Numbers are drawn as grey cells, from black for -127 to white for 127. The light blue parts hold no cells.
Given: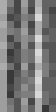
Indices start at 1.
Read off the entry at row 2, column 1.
44
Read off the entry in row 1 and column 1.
44
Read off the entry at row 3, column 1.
30
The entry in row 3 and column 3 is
-41
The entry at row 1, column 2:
-1
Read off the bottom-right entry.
-28
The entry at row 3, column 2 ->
-56
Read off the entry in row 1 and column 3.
-56
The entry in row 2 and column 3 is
-56
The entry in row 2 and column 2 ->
-28
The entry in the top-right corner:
-28
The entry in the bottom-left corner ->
30

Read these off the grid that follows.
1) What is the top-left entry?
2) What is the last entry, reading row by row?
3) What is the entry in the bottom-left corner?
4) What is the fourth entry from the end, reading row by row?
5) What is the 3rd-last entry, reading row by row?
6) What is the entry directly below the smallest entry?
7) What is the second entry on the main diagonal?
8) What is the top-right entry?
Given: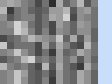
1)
28
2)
-27
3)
1
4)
-27
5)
41
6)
28
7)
-68
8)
1

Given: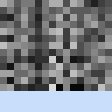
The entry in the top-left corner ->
46
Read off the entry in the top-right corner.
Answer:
-48
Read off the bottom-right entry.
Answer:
6
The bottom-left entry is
19
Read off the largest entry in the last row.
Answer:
89
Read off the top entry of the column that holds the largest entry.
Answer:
46
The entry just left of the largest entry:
-79
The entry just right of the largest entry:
-119
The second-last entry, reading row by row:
62
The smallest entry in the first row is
-94
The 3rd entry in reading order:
-36
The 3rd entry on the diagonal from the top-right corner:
-6
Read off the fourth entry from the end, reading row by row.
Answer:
-36
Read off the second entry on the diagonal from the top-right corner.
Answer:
-48
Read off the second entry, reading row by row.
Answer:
19
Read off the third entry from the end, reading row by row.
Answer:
-64
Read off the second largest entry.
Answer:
77
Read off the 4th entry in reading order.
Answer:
-6
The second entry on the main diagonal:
-6
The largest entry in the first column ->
62

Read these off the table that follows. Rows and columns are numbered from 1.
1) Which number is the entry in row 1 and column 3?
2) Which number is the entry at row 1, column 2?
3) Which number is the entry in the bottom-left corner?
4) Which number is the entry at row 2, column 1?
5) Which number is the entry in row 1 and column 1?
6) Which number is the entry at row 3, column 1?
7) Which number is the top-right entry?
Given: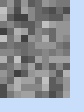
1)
-35
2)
21
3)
-50
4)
65
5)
-7
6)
49
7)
-7

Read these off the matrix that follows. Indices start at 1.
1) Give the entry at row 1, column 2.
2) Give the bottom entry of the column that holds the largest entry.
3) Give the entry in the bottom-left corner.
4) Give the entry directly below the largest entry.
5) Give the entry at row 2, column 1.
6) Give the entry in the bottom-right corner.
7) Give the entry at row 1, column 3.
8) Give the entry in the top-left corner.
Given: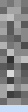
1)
-8
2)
20
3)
-22
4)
-65
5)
-22
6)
-8
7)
20
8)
8

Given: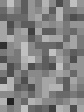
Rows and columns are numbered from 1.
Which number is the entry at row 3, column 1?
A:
-34
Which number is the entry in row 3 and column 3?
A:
-22
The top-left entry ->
9
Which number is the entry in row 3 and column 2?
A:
-22
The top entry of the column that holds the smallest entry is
64
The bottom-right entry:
37
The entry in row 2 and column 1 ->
-22
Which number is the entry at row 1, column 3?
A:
9
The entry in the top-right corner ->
21
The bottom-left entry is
21
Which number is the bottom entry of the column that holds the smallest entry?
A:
-6
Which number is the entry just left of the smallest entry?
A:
51

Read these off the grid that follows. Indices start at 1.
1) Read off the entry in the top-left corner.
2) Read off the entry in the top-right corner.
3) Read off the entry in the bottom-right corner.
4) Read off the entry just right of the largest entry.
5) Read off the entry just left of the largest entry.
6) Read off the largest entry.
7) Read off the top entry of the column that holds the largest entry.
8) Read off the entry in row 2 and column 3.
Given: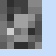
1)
-35
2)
7
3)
7
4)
-21
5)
-6
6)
78
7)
-80
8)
-50

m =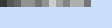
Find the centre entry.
18
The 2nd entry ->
-40
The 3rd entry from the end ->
47
